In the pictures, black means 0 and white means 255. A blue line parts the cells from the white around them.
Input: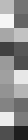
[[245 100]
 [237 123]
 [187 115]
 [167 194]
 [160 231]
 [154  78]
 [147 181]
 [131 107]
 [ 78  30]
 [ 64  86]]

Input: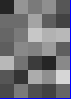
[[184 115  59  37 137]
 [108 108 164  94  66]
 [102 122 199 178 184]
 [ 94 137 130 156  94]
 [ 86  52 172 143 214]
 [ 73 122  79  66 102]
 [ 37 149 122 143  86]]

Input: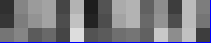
[[117 133  91 105  69 221  83  91 111 117  97 200 141 193  61]
 [ 54 125 147 163  77 193  35  77 163 179 105 147  77 187 117]
 [ 48 133 155 163  69 179  29  83 171 179  97 141  61 187 125]]

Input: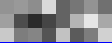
[[201 125 133  84 194  91 125 209]
 [160  77  42  69  99 180 230 168]
 [147 153 141 217  99 118 147 112]]

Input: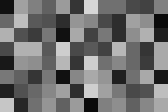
[[198  39 112 149  97 155  10 128 142  97 135 169]
 [177  81  59 120  17 169  66 120  45 142 177  31]
 [120  97  53 120  17 135 169 149  31 112 169  24]
 [104 190  89  81  45 149 135  73  45 161 142  10]
 [ 73 177 177  89 206  73  89  66 183 104  53 169]
 [ 31  81 104 135 161  45 206 161 120  73  81 190]
 [ 24 149 142  97 183  53 206 112 135 104  59 169]
 [ 17 161 128  97 155  53 214 112 112  73  66 128]]

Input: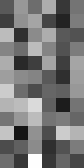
[[204 109  76 102  96 152]
 [196  21 145  76 204 180]
 [188  47 139 173  89  82]
 [180 188 218  96  28 116]
 [173  41  62 165  62 165]
 [158 139 132  89  47 158]
 [132 109 188 132  82 124]
 [116 152 188 116 124 102]
 [109  55 254  55 102  69]
 [ 89 152 109 173  55 116]
 [ 76  96 139  47  82 124]
 [ 62 145 165  69  35 124]]

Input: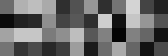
[[163 198 198 123 143 190  88 129   4 129 102  18]
 [116  53  75  40  61 157  26 108 170 102  18  75]
 [108 177 190 170  47  82 150  47 116 212  68  33]
 [ 11  33  40 143  68  88  47 206  18 198 150  82]]

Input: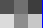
[[219 141 199]
 [ 80 112  61]]

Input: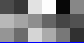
[[184 164 142 101  69  81]
 [149 108 213 171 120  48]
 [ 75  55 226 253   7 135]]
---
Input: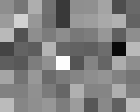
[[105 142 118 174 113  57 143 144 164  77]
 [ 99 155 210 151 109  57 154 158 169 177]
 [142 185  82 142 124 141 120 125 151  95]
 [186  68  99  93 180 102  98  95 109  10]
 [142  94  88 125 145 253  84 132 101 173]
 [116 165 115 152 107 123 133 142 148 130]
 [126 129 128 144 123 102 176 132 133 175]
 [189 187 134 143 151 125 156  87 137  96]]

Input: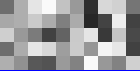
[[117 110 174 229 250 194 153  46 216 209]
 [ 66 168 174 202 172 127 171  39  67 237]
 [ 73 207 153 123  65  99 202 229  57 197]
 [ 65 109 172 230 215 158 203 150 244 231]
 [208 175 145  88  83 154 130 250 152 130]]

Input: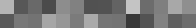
[[143 181  87 105  75 141 129  81  82  99 196 108 127 168]
 [109  89 120 115 166 151 123 170 117 115  56  83 130  95]]

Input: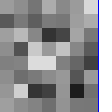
[[216 156 142 117 172 137 155]
 [172  89 121  94 123 119 158]
 [120 159 185 135  51  69 165]
 [ 91 142  82 201 153 194 135]
 [ 64 128 131 220 220 128 102]
 [154 142 110 122 140 152  85]
 [112 150 207  52  64 149  28]
 [119 159 141 131 111 147 120]]

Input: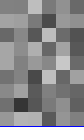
[[105 129 128 190 122 145]
 [144 163 159 122  75 153]
 [ 82 104 136  87 189 107]
 [ 88 166 141 175 103 163]
 [106 166 129 153 136 200]
 [161 114 131  73 191 103]
 [102 137 161  90 128 113]
 [ 96 112  53  86 122 143]
 [128 152 180 178  90 149]]

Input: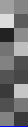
[[132 160]
 [ 91 220]
 [140  34]
 [190 115]
 [ 78 130]
 [ 71  83]
 [198  58]
 [120  80]
 [ 58 131]]

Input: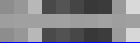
[[217 141 151 184  73  84  69  56  59 153]
 [160 158 160 160 160 161 157 158 162 158]
 [215 141 151 184  74  82  71  56  60 155]]

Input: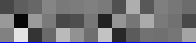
[[108  71  94 103 133 121 124 128 122  80 174  88 127 119]
 [ 72 153   7 154 122  72  78 119  34 149 118 171 122 113]
 [164 129 228  52 106 186 146 111 195  40  91 114 112 118]]

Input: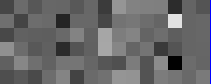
[[ 84  70 107  87 103 102  88 103  59 149 130 128 127  44 100]
 [103 111  68 109 106  36 104 104  70 115 119 109 101 226 101]
 [103  72  97  95  94 105 131  98 166 125 132 100 110  94 101]
 [102 144 108  88  96  43  84  97 167 134 101 116  58  84 101]
 [101  96 135 111  98 117 117 102  86  80 124  83 140   1 108]
 [122  78  88  74 109 132  67 106 113 149 147  83 124 117 105]]
